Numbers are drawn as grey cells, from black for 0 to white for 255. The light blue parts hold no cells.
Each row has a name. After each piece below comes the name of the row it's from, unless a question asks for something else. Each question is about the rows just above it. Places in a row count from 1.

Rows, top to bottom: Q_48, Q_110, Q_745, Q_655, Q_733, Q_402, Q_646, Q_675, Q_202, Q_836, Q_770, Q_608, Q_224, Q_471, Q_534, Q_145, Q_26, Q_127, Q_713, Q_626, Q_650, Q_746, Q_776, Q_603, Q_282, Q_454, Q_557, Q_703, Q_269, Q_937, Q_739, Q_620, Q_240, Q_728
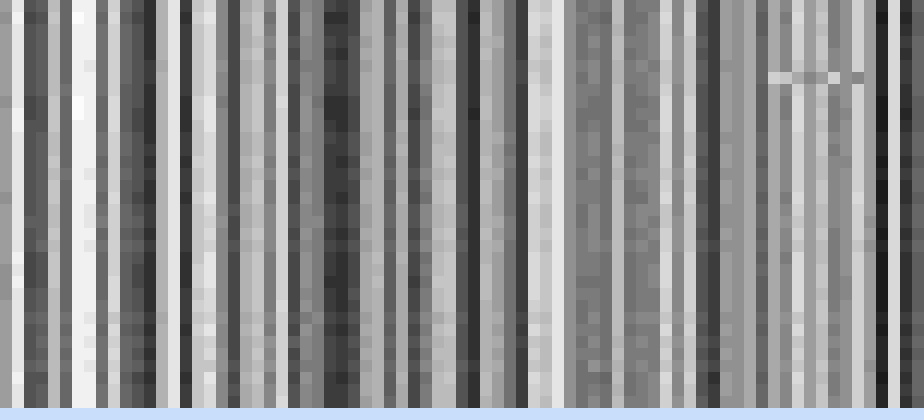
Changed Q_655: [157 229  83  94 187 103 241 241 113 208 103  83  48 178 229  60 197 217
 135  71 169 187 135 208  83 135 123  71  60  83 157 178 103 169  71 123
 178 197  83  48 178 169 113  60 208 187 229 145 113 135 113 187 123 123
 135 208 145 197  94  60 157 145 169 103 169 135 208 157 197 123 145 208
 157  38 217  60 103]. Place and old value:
38, [187]
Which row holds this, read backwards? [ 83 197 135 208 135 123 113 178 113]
Q_240
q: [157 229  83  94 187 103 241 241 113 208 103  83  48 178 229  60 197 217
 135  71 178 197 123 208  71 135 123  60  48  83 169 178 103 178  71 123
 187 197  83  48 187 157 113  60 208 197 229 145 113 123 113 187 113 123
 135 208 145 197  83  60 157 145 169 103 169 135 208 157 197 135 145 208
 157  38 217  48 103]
Q_733
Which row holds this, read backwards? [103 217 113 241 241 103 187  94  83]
Q_937

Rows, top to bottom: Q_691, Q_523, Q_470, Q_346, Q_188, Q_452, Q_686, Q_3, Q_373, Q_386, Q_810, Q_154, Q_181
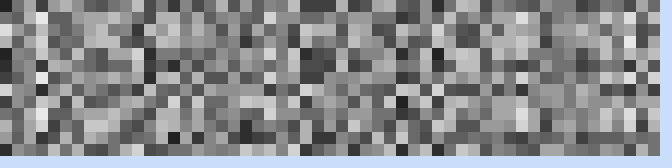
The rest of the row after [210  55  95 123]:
[154  55 133 143 189  46 143 189  46 114 199 178  84 133 123  95  84 166
 166 123 114 105 154 143  75 178 114]
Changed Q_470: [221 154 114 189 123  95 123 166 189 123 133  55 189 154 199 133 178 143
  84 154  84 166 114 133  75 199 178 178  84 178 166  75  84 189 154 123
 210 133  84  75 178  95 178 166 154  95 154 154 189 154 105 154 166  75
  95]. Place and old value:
23, [105]

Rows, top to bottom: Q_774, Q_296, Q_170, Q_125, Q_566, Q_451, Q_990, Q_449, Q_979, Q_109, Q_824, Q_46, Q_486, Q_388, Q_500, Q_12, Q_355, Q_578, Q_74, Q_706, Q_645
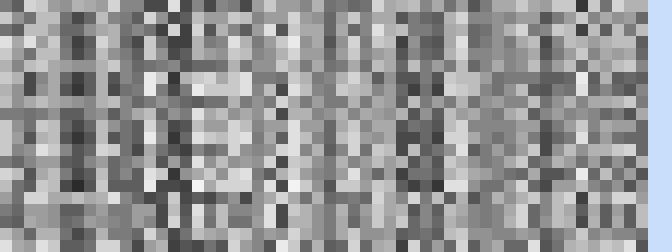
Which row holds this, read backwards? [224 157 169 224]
Q_645
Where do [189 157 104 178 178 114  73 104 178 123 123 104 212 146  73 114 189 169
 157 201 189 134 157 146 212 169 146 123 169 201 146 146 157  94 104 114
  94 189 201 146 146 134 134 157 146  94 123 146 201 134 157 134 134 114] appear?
Q_706
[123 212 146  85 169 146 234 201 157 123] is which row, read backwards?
Q_125
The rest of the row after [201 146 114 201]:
[189 104  73 104 189 146 114  94 212 134  73  85 189 157 157 212 189 134
 157 157 224 157 157 104 169 201 134 169 169  85 114 104  85 189 212 134
 134 134 134 157 157  85 123 157 201 134 169 157 157 104]
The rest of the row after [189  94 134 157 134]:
[146 134 104 123  85 169]
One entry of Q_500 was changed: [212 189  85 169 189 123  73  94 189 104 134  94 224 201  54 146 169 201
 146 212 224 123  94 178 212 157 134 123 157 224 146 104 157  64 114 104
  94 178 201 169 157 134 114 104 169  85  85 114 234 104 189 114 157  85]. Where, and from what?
36, [114]
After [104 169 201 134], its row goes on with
[169 169  85 114 104  85 189 212 134 134 134 134 157 157  85 123 157 201
 134 169 157 157 104]

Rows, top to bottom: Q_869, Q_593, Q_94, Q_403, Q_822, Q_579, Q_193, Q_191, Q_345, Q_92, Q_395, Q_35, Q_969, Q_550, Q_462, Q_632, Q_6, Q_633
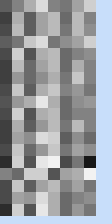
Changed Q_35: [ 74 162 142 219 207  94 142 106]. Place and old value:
1, [63]
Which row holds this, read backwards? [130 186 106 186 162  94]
Q_593

